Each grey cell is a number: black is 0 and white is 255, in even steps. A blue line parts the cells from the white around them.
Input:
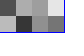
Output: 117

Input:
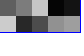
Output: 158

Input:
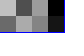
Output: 21

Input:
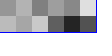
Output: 82

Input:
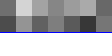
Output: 118

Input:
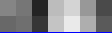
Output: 90

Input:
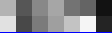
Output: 36

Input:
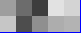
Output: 179

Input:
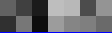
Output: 106

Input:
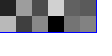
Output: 130
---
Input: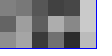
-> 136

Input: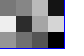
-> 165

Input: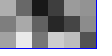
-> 69

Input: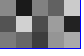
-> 157

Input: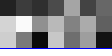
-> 171

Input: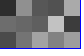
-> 194

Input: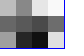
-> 74

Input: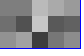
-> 89

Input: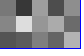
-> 171

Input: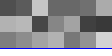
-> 64
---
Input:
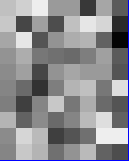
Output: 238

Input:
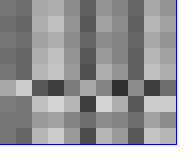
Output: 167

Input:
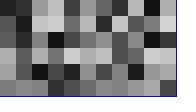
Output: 156

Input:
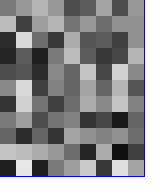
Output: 180

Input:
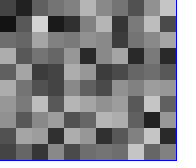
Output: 96

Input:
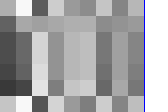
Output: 92
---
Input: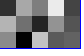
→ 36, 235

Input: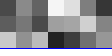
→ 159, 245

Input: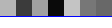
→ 10, 196

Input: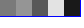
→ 88, 227

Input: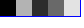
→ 44, 227

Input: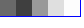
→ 153, 253

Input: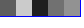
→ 31, 203

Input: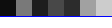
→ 72, 204

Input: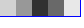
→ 49, 232

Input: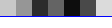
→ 100, 219
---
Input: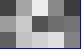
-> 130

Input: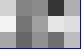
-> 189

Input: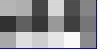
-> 139

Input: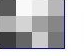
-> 118

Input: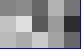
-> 103

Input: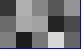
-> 101

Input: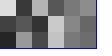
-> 109

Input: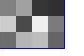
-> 101

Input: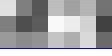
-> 106

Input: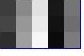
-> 124
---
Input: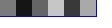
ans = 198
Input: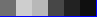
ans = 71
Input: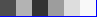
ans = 157
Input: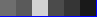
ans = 75
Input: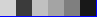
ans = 164
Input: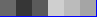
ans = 207
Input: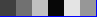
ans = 7
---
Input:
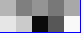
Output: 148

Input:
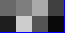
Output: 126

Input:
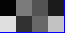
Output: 123

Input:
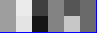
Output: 131

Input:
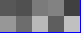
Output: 123

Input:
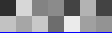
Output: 67
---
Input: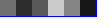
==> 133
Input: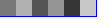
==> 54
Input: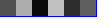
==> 45
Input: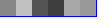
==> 168
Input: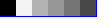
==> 117
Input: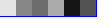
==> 21
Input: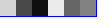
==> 102
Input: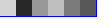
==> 123
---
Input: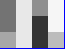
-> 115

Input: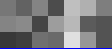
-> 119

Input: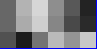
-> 103

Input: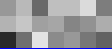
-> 152

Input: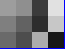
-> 157

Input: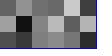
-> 99
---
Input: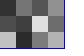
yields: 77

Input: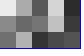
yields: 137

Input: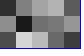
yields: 142

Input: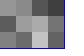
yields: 92

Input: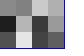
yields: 30

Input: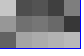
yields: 151

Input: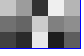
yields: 113

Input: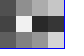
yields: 67

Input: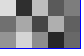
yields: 112
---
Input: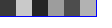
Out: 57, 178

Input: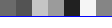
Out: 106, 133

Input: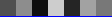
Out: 80, 120

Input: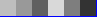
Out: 190, 51

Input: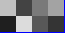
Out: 192, 52

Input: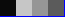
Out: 9, 91

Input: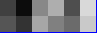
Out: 64, 201
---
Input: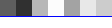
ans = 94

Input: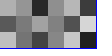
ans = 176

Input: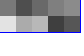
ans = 121

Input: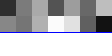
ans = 46

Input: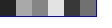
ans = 36

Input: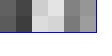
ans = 97

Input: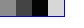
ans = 140

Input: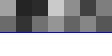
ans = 162
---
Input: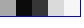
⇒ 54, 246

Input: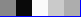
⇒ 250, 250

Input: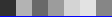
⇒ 156, 227

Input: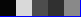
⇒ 77, 217

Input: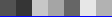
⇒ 165, 231

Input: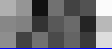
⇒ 88, 251

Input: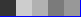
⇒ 177, 205
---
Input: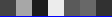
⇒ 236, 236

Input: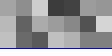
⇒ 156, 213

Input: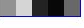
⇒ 35, 213

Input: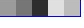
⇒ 45, 224

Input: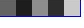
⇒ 141, 202

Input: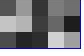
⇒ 61, 209
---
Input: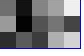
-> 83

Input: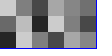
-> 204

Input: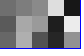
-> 154

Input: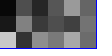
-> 78

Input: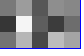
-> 94

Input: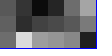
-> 74
